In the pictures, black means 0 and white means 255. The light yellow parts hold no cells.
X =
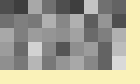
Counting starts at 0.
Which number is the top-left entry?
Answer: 78
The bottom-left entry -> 143
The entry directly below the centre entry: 85
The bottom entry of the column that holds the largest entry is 217
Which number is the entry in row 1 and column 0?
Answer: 112
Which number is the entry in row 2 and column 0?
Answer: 168
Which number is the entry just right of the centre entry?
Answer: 162
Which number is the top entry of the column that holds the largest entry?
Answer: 99
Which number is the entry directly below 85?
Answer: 149
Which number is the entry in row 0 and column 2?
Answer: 168
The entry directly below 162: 143
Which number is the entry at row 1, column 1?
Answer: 127

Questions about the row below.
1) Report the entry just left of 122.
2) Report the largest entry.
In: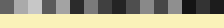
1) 43
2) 199

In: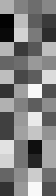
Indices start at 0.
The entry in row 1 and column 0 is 2
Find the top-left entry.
177
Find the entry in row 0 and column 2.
109
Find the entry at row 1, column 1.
190
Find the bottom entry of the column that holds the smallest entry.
50
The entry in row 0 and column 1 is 129
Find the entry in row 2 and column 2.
122
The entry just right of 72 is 93

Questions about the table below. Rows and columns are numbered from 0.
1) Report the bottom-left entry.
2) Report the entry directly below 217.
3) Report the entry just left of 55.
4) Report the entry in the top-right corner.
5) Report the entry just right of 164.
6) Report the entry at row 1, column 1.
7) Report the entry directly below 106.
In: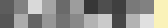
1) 86
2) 100
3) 157
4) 129
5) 106
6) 172
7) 114

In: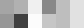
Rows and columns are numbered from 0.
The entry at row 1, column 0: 151
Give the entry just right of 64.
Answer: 252
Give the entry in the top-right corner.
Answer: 225
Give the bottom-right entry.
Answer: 225

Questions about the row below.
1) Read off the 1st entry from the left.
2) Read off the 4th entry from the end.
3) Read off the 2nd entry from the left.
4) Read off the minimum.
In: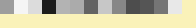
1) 157
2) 77
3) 245
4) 28

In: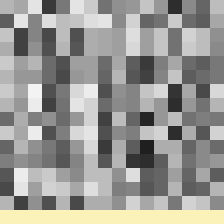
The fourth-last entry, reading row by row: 120
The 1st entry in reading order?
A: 181
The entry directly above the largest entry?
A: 151
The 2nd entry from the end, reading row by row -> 196
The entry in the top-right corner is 189
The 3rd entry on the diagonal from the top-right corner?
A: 210
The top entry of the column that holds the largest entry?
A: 228
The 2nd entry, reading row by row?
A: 167
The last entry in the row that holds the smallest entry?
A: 107
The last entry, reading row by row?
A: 138
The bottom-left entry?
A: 181
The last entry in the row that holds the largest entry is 216
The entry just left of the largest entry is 167
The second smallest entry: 37
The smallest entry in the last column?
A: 93
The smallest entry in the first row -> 45
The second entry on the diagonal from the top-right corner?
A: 93
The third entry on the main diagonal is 132
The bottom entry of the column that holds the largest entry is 144
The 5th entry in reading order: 120
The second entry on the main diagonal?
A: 228
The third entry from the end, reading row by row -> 210

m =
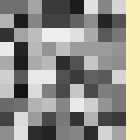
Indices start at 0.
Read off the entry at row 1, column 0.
178
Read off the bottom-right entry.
163
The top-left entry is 112
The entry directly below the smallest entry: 112
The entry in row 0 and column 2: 163
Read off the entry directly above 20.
90
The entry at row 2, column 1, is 163
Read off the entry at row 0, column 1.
112
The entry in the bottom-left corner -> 141
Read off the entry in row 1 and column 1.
28
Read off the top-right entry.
212
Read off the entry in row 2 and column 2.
190
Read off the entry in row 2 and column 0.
51
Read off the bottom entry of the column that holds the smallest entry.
224
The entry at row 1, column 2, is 134
